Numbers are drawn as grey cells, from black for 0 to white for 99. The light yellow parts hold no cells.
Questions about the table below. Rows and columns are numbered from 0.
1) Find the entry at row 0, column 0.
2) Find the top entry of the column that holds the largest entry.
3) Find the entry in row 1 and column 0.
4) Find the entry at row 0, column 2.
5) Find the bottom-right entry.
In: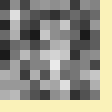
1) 19
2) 55
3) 46
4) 27
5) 46

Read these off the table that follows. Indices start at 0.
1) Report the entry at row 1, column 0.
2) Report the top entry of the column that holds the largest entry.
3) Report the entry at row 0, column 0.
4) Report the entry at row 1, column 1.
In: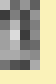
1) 23
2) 41
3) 75
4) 49

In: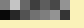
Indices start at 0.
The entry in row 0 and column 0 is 49
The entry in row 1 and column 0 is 3
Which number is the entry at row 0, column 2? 40
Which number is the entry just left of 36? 24

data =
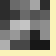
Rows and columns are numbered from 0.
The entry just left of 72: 27
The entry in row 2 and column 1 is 72
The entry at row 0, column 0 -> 17
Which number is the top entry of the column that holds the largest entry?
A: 46
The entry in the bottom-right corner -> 9
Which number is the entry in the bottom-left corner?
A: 68
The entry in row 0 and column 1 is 41

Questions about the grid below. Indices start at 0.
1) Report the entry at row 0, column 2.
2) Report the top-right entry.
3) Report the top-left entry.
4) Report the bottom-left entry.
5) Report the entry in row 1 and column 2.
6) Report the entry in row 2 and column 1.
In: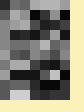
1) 39
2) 61
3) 16
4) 34
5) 56
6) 61

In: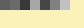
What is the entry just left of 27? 65
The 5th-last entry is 22
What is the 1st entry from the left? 37

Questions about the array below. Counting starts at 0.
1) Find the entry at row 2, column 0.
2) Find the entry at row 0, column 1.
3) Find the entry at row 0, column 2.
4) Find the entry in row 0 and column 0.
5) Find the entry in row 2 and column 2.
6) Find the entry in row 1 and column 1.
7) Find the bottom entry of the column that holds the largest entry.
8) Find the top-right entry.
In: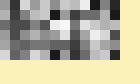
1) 42
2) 20
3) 83
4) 60
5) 29
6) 24
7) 60
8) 15

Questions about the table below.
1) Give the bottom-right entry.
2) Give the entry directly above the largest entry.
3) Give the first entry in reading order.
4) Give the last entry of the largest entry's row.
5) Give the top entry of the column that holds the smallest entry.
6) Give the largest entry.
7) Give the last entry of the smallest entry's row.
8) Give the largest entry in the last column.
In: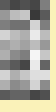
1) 31
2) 73
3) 35
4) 77
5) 27
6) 95
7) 35
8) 86

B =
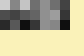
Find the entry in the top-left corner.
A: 80
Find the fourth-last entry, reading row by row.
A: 21
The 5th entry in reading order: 56
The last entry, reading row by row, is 6
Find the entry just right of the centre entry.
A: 56
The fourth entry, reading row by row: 43

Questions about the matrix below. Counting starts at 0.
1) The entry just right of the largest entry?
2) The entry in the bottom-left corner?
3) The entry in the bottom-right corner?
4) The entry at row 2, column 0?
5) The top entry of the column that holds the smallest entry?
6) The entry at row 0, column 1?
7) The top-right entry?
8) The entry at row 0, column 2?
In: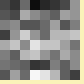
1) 88
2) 33
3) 24
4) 49
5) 5
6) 20
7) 58
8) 41

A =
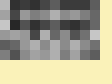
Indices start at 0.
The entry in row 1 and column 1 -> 27
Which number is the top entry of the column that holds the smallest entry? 19
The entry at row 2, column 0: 77
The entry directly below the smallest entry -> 63
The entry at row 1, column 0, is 63
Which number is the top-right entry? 36
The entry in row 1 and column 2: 59
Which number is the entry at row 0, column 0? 72
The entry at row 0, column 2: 23
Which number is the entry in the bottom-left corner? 49
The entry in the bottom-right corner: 36
